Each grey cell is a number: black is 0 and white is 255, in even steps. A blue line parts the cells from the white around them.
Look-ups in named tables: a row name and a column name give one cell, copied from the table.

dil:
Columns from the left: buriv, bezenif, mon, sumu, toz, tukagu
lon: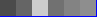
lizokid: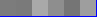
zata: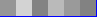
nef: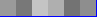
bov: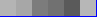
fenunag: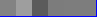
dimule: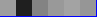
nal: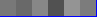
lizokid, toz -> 117
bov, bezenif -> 167
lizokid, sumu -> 142
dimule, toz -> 163
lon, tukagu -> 142
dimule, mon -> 131
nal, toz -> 148
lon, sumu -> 113
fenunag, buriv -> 131
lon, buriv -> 75
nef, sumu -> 175
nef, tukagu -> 142
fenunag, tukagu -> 125
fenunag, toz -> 125
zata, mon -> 131
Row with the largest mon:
lon

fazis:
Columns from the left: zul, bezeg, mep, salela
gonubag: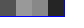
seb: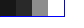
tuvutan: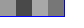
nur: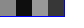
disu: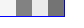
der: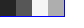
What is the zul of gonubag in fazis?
83
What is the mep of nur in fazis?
152
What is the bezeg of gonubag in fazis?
153
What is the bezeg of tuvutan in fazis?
73
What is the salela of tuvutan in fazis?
119
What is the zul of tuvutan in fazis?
155
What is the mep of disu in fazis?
235
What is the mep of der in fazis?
245
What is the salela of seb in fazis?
255
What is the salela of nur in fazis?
55
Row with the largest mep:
der

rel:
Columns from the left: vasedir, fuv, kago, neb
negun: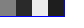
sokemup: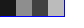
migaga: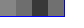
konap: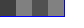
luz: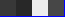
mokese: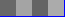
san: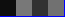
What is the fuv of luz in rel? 40
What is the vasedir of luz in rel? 56
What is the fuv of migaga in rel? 110
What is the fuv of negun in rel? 42
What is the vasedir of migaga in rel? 133
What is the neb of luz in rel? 71
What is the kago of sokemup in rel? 65
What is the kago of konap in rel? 81
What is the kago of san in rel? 49
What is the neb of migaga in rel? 112
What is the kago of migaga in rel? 56
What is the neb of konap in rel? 129
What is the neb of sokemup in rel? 187

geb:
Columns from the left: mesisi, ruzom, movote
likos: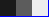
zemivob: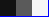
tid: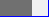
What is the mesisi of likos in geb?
26
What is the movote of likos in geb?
237
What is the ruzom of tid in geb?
112
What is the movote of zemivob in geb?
246
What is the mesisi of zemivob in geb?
18
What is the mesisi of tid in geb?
112
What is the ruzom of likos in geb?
92
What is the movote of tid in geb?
241
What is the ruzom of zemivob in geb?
90

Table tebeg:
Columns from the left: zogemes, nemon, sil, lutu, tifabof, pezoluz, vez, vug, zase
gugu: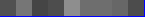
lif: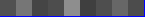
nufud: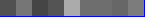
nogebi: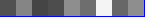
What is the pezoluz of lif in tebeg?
63
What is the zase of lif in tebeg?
76
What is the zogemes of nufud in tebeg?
81
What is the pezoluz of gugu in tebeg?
110
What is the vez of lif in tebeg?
78
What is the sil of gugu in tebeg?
69
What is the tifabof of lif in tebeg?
142
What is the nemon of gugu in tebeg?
118
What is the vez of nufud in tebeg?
110
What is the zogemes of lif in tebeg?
81
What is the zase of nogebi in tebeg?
142
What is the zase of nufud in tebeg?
124
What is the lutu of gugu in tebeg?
77

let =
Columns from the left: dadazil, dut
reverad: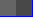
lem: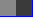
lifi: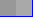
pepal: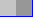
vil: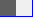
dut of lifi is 169
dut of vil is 240
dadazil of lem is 136
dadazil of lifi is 152
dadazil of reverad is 101
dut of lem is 58
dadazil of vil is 95
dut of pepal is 151
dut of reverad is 72
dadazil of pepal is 197
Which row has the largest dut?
vil

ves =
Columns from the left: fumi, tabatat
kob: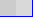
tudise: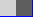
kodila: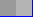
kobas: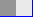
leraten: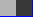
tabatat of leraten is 56
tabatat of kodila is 180
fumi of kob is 204
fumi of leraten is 180
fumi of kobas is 149
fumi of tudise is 211
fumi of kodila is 154
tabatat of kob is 217
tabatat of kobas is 234
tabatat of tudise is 94

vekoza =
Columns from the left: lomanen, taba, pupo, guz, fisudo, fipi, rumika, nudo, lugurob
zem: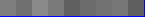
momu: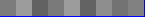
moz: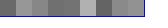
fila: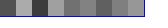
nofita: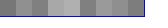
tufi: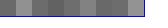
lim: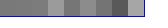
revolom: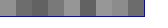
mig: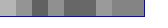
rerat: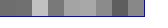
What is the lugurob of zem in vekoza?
95
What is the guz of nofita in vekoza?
168
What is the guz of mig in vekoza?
144
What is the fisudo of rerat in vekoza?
164
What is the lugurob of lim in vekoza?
166
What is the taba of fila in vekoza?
171
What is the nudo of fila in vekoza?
127
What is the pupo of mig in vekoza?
97
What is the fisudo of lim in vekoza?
118
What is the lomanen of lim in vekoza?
121
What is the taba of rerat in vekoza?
112
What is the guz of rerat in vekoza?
121
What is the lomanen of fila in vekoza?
82
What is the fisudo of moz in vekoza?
115
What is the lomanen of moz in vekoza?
106
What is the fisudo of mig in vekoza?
103
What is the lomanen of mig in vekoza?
181

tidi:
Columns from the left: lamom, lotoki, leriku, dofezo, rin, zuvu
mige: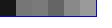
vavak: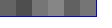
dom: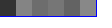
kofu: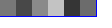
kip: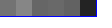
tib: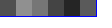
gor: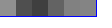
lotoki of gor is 79
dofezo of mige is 101
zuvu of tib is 90
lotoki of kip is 134
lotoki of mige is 118
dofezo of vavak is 134
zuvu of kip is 35
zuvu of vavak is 117
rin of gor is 129
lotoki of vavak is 78
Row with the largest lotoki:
tib

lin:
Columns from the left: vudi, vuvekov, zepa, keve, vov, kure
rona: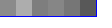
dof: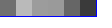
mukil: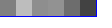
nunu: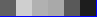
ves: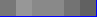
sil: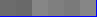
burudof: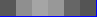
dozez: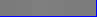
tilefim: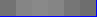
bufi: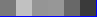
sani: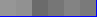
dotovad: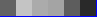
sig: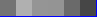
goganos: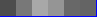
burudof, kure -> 84
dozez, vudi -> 123
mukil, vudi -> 128
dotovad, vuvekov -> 196
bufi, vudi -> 122
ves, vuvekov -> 151
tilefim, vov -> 118
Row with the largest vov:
sani

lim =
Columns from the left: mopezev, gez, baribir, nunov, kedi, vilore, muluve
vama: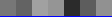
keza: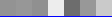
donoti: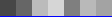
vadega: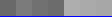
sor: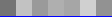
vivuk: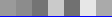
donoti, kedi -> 127
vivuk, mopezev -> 154
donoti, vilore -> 185
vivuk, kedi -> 113
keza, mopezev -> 147
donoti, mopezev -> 71
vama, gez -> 99
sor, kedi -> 166
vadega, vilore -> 170
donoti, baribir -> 187
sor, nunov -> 175

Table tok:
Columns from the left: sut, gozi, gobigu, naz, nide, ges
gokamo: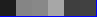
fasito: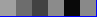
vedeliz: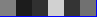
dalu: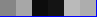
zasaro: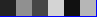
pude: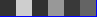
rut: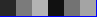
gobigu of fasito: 66
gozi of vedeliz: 28
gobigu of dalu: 12
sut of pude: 50
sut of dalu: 134
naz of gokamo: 167
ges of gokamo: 65
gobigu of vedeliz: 48
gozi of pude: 206
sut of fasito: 160
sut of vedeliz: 128
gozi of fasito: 109
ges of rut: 164
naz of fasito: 139
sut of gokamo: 29
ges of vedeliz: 113
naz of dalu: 20
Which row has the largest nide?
dalu

